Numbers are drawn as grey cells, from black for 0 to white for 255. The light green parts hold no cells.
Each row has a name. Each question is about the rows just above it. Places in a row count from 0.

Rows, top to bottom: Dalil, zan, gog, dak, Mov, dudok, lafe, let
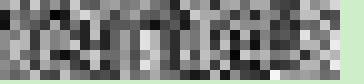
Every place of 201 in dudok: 9 15 18 24 32
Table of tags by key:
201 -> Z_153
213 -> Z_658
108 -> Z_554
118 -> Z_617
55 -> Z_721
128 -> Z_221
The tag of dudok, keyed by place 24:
Z_153
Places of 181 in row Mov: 2 15 20 30 31
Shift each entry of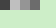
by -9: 57 182 140 99
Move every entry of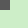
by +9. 97

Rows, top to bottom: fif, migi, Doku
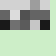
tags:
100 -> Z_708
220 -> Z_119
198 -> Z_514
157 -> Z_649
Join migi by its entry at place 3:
Z_708
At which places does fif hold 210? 0 1 2 4
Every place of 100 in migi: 0 3 4
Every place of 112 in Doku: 1
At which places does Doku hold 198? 3
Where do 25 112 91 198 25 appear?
Doku

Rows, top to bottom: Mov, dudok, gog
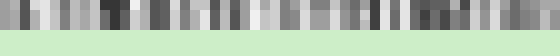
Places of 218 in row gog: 30 33 49
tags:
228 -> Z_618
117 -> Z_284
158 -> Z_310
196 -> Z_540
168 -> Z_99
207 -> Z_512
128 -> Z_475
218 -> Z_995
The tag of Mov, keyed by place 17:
Z_995

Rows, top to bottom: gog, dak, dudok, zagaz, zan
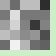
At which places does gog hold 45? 4
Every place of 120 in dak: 0 2 3 4
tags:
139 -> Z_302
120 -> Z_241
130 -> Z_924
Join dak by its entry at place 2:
Z_241
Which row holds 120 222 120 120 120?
dak

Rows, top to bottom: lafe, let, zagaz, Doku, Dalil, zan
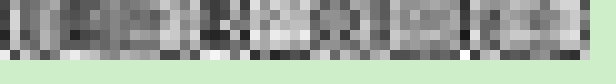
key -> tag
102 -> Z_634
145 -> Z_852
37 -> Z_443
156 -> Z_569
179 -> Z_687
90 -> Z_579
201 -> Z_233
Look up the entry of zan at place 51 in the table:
Z_579
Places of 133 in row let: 5 11 16 27 34 40 43 44 54 55
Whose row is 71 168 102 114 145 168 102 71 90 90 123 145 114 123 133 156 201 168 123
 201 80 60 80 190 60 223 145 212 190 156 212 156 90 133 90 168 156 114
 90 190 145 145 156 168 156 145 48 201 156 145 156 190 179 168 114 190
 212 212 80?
lafe
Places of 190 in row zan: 9 34 38
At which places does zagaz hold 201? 17 22 27 36 57

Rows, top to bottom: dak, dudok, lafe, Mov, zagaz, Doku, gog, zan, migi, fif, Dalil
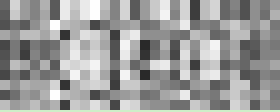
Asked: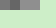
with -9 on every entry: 111 93 134 134
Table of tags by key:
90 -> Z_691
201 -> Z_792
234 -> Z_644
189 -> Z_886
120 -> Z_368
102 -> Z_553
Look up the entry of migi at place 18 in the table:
Z_553
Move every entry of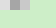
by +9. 232 175 210
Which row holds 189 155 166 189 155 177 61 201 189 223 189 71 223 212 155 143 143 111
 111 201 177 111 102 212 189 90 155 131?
Dalil

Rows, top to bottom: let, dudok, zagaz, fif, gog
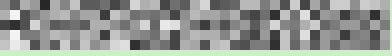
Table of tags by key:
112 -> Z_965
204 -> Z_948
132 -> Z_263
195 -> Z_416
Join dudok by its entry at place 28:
Z_416
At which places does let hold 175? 2 5 14 19 38

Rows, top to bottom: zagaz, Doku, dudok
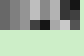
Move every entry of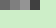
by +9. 113 136 157 73
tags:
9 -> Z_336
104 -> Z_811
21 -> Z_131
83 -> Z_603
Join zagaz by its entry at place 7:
Z_131
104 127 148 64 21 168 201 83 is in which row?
dudok

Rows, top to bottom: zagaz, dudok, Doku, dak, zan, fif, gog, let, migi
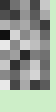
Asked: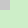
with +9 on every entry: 209
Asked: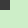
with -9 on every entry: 49

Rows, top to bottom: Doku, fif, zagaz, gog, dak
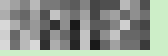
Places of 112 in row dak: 1 12 13
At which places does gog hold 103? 1 6 12 13

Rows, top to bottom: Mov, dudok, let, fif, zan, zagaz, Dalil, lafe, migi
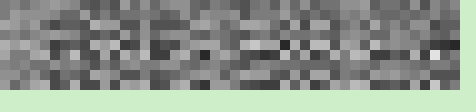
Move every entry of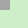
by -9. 156
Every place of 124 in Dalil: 1 6 10 14 15 20 25 27 34 36 40 43 44
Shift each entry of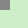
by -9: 125

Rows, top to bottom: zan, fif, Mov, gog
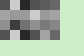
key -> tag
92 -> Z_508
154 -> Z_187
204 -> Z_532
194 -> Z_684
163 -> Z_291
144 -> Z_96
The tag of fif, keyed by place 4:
Z_187
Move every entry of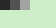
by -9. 31 73 154
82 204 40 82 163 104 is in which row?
gog
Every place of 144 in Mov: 0 3
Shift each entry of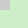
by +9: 213
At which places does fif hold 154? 1 2 4
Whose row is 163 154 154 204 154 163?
fif

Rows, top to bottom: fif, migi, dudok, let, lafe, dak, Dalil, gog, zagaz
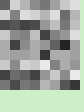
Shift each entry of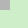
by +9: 190
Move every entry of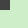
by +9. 75
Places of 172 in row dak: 0 3 5 6

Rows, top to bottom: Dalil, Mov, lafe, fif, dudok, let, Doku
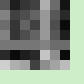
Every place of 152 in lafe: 4
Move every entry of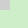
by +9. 216

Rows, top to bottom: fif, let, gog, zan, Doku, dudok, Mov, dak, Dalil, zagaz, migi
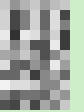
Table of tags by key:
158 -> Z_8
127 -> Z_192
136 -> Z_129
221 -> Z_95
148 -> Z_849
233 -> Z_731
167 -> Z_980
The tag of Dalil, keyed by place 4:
Z_129
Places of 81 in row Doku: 3 4
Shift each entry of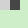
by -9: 201 61
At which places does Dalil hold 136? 4 5
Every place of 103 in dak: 0 1 6
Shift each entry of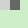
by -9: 201 94
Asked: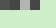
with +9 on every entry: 90 79 188 79

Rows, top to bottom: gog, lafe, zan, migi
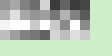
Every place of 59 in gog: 5 7
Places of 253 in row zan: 1 2 4 7
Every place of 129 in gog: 2
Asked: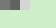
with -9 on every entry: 110 90 203
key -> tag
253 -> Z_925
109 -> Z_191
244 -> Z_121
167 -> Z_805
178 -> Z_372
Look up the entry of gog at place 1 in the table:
Z_805
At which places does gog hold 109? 3

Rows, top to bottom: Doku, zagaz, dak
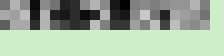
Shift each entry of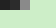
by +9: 43 53 147
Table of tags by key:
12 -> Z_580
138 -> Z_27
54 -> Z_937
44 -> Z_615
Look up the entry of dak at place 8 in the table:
Z_937
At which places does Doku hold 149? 17 18
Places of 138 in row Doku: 2 4 8 10 14 16
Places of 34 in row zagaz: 5 9 11 16
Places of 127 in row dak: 10 14

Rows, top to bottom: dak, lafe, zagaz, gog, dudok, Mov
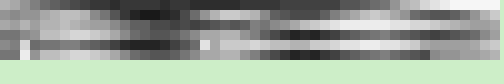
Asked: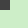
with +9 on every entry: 74
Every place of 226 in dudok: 20 34 35 38 39

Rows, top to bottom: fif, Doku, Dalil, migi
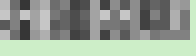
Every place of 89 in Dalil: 0 5 8 15 16
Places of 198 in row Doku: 0 2 4 10 12
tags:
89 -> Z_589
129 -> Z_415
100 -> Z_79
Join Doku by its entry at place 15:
Z_415
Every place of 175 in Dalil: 17

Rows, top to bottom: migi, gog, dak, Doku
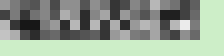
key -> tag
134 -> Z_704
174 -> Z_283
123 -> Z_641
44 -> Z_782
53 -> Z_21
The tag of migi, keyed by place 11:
Z_21
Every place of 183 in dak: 0 7 9 14 17
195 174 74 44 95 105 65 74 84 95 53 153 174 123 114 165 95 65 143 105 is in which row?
Doku

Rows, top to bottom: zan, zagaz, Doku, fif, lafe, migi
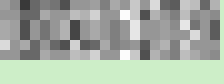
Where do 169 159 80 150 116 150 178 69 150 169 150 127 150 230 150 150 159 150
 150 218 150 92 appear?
fif
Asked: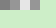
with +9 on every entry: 136 159 239 159
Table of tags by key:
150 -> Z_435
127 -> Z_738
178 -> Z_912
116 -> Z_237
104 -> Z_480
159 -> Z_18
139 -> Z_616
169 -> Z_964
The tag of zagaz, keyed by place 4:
Z_964
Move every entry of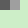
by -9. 83 150

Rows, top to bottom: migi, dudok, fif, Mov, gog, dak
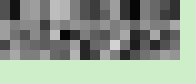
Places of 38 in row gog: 8 15
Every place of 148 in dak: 17
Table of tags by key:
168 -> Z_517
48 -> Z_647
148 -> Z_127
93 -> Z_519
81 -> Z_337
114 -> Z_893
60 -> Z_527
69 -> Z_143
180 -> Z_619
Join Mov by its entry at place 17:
Z_519
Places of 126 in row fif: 1 6 9 11 15 16
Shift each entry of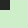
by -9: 29
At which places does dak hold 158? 4 16
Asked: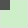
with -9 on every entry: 72

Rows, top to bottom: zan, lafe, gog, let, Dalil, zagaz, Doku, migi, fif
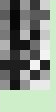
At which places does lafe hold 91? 0 3 4
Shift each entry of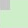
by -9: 190
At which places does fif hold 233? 3 4
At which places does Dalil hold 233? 4
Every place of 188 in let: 2
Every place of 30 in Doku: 0 1 2 4
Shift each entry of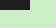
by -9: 21 21 21

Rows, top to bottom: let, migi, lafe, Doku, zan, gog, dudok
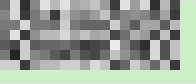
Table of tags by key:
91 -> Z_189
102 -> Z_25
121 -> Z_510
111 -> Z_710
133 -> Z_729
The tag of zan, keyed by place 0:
Z_189
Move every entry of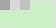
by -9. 156 207 185
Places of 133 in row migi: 0 8 12 14
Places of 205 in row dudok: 0 1 6 7 13
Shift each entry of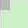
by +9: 194
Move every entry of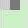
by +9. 214 130
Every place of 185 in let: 5 16

